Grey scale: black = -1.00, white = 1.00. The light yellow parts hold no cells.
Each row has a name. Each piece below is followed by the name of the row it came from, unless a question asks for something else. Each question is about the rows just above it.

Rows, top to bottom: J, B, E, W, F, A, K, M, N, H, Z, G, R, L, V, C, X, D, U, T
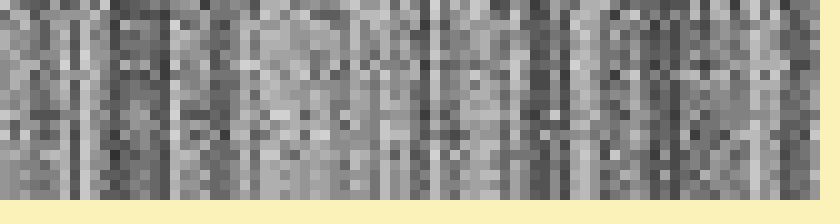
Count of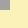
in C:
7
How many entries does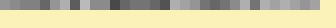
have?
32
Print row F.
[ 0.37  0.09  0.17 -0.09 -0.27  0.17  0.27 -0.35  0.46  0.17  0.09 -0.43
 -0.09 -0.09 -0.09 -0.19 -0.27  0.46  0.27  0.17 -0.09 -0.19 -0.27  0.01
  0.37 -0.09  0.37  0.37  0.37  0.17  0.09  0.37  0.27  0.27  0.01  0.46
  0.09  0.01  0.37  0.09  0.37 -0.09 -0.27  0.46 -0.19  0.01  0.01  0.27
  0.37  0.01 -0.19  0.27  0.09 -0.35 -0.27  0.01 -0.27  0.17  0.37  0.17
 -0.09  0.09 -0.09  0.17 -0.19 -0.35 -0.19 -0.43 -0.09 -0.19 -0.09  0.17
  0.01 -0.19  0.17  0.46  0.27  0.09 -0.27 -0.19 -0.19  0.27]
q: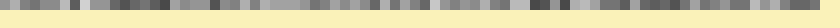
A
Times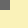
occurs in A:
8

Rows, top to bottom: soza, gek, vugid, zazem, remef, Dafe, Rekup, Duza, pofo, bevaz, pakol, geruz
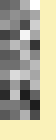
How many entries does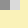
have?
2
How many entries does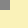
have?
1
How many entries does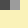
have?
2

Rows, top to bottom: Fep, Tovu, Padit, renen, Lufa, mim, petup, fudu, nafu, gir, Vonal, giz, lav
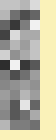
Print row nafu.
[0.06 0.14 0.23 0.14]
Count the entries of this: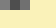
3
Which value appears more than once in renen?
[0.33]

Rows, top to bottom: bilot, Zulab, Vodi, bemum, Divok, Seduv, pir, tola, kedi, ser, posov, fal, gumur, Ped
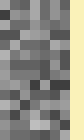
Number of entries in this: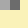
2
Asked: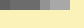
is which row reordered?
Divok
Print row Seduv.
[ 0.40 -0.05  0.15 -0.05 -0.15 -0.05 -0.34]
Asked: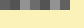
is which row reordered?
ser
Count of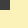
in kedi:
3
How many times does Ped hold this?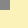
1

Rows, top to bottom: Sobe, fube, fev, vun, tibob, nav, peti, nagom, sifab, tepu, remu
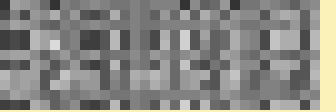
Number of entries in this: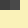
2
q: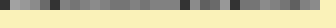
Sobe

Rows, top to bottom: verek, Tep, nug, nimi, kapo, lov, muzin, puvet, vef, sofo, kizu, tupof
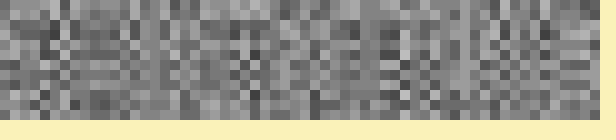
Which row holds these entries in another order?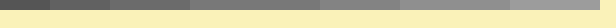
puvet
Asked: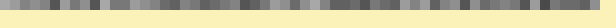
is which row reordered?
nug

